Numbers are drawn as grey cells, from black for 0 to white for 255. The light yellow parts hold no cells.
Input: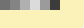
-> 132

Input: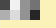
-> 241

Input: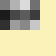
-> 178

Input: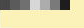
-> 91

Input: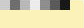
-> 110

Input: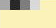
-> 41

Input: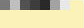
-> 191

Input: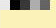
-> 3
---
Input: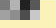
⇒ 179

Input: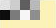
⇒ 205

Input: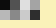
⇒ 82

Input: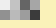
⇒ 195

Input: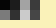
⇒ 28

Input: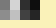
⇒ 212

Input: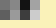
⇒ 135
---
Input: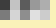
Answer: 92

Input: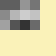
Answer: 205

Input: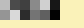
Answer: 64

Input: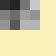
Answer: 159

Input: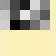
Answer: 229

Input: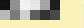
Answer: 242

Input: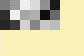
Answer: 166
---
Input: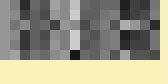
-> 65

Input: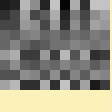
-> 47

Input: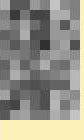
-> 195

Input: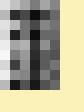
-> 124

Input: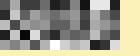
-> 231

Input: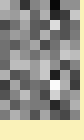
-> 8

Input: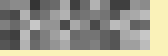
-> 63

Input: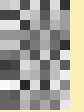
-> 68

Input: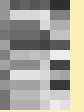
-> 98
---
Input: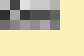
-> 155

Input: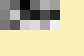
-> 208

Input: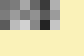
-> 209

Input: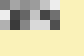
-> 134

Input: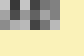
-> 185

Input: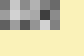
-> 85
